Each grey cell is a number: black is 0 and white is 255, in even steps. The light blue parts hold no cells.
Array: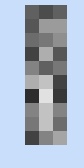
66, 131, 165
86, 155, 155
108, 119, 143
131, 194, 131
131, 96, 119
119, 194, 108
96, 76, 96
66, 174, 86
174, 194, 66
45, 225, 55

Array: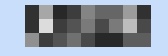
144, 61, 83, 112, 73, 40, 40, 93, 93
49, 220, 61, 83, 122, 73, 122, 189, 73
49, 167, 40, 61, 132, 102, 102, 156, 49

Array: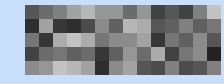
139, 150, 194, 183, 162, 46, 139, 162, 86, 76, 128, 76, 86, 128
118, 55, 172, 194, 172, 118, 139, 139, 162, 55, 118, 96, 139, 86
86, 108, 128, 162, 183, 150, 150, 108, 150, 66, 86, 66, 128, 194
66, 108, 118, 96, 108, 55, 96, 150, 108, 172, 66, 118, 139, 34
46, 162, 55, 46, 76, 139, 96, 183, 172, 86, 96, 128, 96, 118

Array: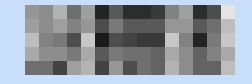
150, 141, 179, 111, 159, 36, 89, 45, 45, 57, 130, 159, 45, 77, 229
159, 141, 159, 130, 150, 77, 121, 89, 89, 89, 150, 150, 89, 111, 189
169, 141, 141, 121, 169, 89, 121, 111, 111, 99, 169, 141, 99, 130, 169
189, 130, 121, 77, 199, 26, 77, 67, 57, 57, 199, 130, 36, 121, 199
111, 111, 67, 159, 179, 67, 150, 77, 111, 99, 179, 141, 99, 99, 189

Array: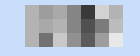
179, 114, 200, 145, 91, 157, 232
179, 169, 179, 133, 80, 123, 188
179, 157, 169, 133, 57, 210, 179

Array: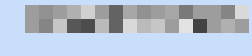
157, 133, 198, 87, 77, 186, 99, 217, 186, 198, 157, 227, 67, 157, 176, 157
157, 145, 157, 176, 208, 157, 99, 167, 145, 157, 167, 121, 157, 157, 133, 217

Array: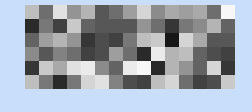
190, 110, 225, 148, 180, 87, 110, 158, 213, 139, 169, 158, 169, 110, 247
99, 158, 180, 148, 54, 77, 65, 120, 190, 201, 23, 213, 169, 87, 87
54, 201, 169, 225, 235, 139, 99, 235, 247, 42, 180, 148, 99, 213, 54
139, 87, 130, 110, 65, 77, 158, 110, 42, 235, 180, 190, 99, 77, 65
42, 120, 65, 201, 99, 87, 87, 87, 148, 110, 54, 120, 139, 180, 99
190, 120, 42, 120, 213, 225, 130, 77, 65, 190, 213, 110, 65, 77, 201

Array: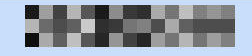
15, 170, 96, 191, 86, 38, 149, 66, 38, 158, 117, 181, 117, 158, 128
181, 107, 77, 96, 202, 47, 57, 117, 128, 77, 170, 96, 77, 77, 77
26, 158, 66, 181, 86, 26, 140, 57, 47, 170, 117, 191, 128, 149, 128

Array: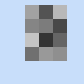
162, 83, 184
112, 153, 143
196, 52, 101
133, 124, 72
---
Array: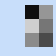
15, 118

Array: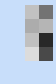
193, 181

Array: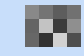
137, 195, 209

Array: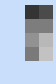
52, 125

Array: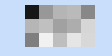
23, 192, 190

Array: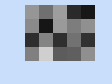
150, 22, 47, 95
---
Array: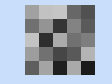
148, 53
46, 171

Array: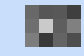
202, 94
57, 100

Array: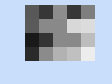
137, 137
52, 137

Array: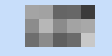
183, 139
139, 95

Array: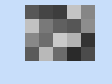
121, 96
109, 202

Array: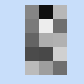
237, 111
174, 177

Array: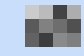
129, 110
61, 138

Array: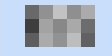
163, 136
171, 146
